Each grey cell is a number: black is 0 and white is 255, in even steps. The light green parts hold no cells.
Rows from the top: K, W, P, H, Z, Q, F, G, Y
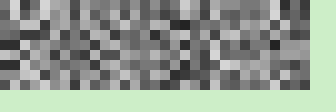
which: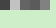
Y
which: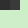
G

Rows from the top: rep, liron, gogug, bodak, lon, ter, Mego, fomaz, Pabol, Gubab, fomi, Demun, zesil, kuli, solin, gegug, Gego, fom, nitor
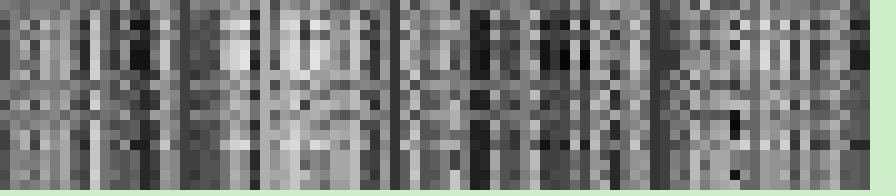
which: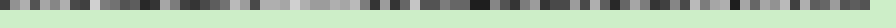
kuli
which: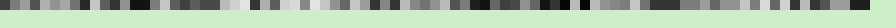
ter
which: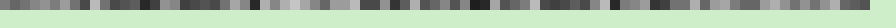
Gubab
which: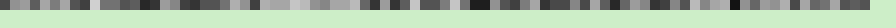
fom
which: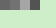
fom
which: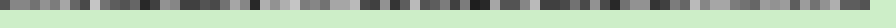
gegug

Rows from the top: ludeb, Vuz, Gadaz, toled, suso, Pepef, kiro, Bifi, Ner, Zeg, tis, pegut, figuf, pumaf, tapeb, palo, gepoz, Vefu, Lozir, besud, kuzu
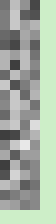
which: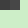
pumaf
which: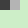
gepoz
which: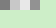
tapeb

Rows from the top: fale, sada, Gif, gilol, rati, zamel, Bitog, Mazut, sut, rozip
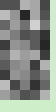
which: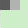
rozip
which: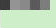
Mazut
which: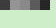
rati

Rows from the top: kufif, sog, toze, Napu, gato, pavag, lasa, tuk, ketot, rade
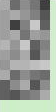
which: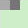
Napu
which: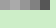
sog
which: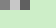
toze
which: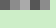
ketot
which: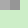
sog

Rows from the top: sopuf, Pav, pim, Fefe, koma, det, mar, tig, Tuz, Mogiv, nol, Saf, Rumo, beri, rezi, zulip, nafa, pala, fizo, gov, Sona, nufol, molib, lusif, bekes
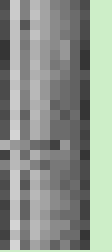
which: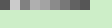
tig
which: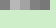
sopuf
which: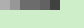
beri
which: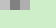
det
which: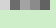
bekes
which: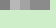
molib
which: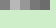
Mogiv

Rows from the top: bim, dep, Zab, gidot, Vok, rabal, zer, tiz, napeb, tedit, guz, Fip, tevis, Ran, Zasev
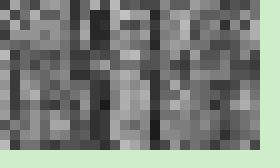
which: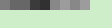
napeb
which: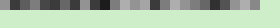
guz
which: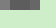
dep
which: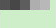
rabal
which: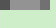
Zab
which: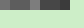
zer

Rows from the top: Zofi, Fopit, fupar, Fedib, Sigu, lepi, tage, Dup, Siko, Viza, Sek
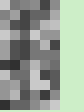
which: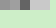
Siko
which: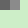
Sek
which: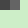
Fopit
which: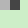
Sigu
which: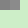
Zofi

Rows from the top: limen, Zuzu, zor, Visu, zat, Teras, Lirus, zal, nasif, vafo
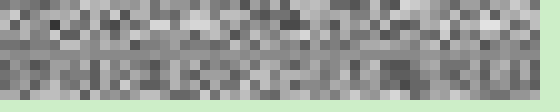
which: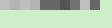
limen
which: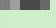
zor

